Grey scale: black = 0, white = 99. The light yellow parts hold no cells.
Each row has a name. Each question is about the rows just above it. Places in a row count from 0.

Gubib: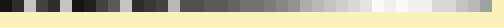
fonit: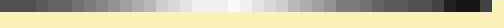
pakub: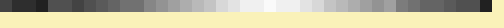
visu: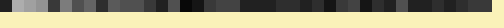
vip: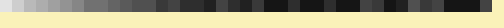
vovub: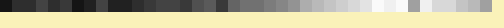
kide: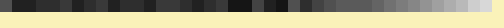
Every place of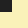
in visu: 0 13 20 21 22 25 32 34 35 37
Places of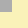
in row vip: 3
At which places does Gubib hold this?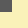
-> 9 17 18
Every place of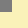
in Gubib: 22
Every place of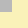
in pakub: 16 28

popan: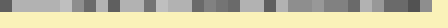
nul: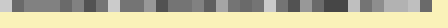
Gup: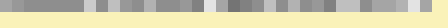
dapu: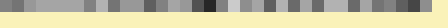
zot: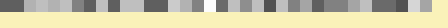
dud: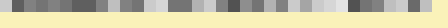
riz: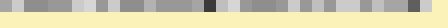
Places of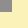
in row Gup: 2 3 4 5 6 8 11 13 14 21 23 25 30
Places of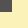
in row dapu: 16
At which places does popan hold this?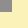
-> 6 24 25 35
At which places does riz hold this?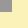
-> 4 5 8 13 14 15 20 23 25 27 30
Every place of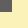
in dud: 1 6 7

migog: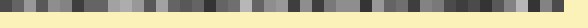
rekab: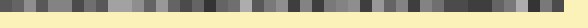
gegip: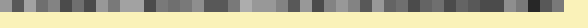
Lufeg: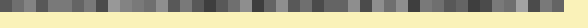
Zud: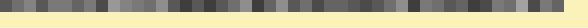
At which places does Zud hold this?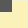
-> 0 3 14 16 18 24 29 31 37
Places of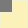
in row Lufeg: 4 5 7 11 15 35 41 45

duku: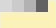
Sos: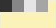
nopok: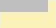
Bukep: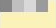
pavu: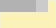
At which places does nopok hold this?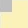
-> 0 1 2 3
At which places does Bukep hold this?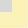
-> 2
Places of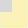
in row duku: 0
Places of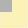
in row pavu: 0 1 2
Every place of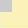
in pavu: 3
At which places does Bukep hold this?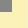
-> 0

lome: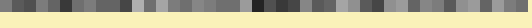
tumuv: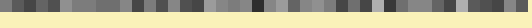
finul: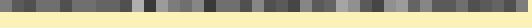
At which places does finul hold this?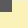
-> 1 23 26 30 36 37 40
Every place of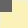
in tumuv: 3 24 36
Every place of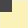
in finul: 24 31
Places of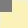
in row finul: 0 14 43
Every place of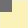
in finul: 3 4 6 7 15 18 19 38
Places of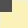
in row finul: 2 5 10 20 22 39 42

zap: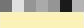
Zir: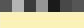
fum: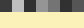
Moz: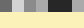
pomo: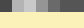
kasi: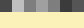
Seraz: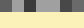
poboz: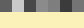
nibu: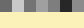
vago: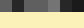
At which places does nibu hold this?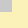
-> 1
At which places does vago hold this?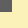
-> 0 2 3
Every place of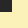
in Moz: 4 5
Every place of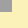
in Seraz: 1 3 4
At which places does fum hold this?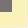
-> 4
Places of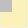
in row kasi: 1
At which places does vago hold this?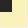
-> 1 5

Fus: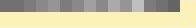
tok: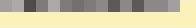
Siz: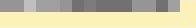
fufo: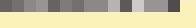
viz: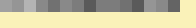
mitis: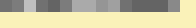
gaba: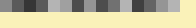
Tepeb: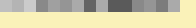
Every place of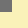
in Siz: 6 8 9 10 13
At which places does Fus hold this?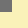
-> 0 1 13

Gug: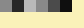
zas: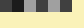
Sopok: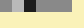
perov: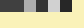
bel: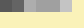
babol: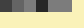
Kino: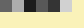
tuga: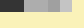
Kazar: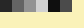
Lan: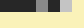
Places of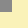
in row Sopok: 0 3 4 5
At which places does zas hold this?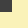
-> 0 3 5
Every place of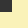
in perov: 3
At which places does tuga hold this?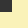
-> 0 1
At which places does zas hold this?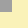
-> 2 4
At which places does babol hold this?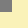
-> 2 4 5
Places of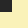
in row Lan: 0 1 2 4

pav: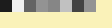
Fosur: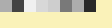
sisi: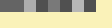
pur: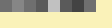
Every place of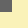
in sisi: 0 1
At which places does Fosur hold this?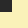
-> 7

